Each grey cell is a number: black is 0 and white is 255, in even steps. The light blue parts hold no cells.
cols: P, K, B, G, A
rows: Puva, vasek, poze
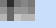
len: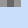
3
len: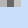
3
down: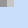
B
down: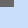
K
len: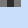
3
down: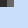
K

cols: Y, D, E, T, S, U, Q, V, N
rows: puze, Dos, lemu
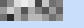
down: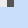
T
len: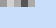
5
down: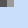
Q
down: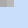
S

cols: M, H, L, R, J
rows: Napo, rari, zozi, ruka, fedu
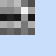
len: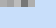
5
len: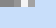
5
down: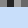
H
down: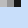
L
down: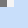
R
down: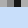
M
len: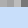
4

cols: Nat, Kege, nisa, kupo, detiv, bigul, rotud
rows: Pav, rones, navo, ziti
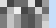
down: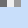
nisa
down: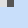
Nat
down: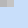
Kege
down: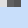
detiv
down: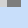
bigul
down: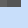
detiv
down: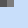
Nat

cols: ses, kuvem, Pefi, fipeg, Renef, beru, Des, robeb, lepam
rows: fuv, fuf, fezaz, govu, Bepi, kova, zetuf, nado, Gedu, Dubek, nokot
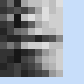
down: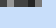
kuvem
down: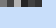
fipeg
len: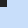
1
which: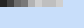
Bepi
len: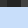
4
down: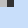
fipeg

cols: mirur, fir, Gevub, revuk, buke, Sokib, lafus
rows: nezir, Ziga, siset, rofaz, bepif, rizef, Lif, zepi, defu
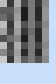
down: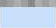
Gevub
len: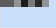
7
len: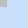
1
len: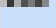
7
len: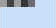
5

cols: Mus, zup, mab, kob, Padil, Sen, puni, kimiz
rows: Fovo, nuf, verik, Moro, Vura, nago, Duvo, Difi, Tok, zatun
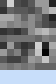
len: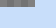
5
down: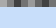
zup

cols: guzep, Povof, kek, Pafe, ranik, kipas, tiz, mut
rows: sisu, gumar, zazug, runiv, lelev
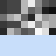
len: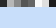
8
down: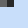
ranik
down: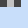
kek
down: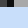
mut
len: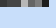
7

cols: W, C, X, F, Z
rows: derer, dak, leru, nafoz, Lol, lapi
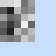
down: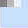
F
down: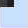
C
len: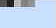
5
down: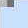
X
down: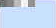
F
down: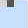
W
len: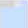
3

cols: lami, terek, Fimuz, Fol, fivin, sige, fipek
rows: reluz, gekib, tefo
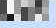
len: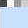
4
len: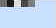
5

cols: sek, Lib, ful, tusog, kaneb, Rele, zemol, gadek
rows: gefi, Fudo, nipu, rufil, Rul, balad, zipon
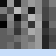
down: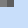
gadek
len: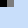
2
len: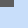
2
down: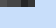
zemol
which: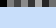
rufil
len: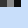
3
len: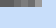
6

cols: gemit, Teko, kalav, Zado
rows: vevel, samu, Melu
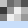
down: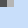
Zado
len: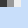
3
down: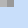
Zado
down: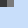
gemit
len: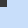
1
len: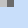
2
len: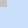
1

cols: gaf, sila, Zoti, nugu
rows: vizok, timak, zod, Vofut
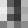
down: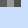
sila
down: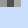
sila
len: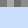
4
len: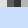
4
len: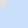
1
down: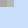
nugu
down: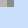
nugu

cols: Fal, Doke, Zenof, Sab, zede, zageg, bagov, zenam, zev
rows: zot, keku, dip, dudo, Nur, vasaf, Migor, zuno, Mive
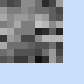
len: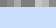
8
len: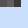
3
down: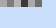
Fal
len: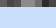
8

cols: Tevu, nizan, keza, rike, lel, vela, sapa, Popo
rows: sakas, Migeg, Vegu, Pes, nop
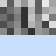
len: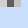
3
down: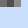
Tevu
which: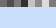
Vegu
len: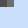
2
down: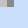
keza

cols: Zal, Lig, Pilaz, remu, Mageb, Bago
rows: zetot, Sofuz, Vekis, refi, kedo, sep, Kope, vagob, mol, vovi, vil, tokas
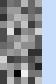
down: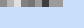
Lig
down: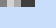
Zal
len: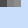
3
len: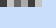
6

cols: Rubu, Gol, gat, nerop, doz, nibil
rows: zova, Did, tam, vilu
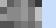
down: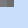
doz
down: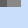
Gol
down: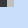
nibil
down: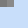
gat
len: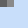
2

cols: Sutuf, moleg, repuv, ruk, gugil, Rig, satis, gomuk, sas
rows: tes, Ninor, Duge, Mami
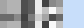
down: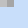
satis
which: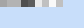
Ninor
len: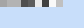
9
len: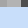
4
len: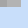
3

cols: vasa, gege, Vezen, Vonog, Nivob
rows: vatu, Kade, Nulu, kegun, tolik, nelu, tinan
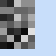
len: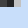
3
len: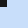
1
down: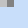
Vezen
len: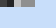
5

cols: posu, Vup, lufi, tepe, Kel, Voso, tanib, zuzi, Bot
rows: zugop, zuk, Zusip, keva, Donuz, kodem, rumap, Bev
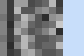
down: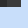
Vup
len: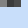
3
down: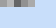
lufi
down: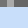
zuzi
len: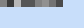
9

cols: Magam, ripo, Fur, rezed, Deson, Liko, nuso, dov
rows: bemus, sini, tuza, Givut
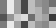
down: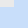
ripo
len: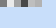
6
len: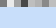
8

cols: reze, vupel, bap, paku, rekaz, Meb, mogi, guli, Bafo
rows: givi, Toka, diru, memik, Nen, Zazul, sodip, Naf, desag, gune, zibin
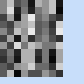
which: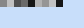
givi
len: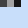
3
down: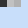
rekaz
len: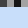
4
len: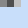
3

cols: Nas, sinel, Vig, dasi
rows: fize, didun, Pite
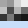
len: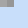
2
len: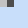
2
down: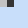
Nas
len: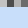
4

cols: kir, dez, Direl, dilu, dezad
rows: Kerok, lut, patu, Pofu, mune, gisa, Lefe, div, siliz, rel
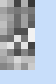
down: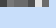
Direl
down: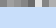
dez

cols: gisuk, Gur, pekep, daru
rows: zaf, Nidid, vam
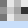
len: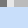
4
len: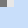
2
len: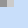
2
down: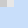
Gur
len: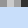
4
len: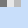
3
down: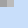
pekep

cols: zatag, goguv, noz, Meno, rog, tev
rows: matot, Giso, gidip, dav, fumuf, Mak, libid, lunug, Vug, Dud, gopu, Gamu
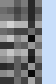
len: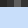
4
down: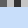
goguv
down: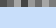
tev
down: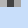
Meno
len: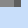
3
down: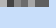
noz

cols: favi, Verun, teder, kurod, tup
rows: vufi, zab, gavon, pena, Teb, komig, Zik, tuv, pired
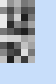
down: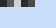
Verun
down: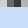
teder
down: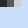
Verun
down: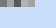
tup

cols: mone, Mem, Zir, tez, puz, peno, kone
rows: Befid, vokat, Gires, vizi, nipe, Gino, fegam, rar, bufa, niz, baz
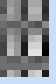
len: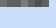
7
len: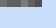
6
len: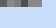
6
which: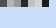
baz
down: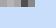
peno

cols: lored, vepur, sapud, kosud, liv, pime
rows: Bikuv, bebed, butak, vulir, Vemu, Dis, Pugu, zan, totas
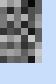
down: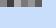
sapud
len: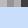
4
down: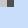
liv
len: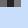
3
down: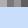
sapud

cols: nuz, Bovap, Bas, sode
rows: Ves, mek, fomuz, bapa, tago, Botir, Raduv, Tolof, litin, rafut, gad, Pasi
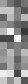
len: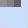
3
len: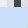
4
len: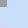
1

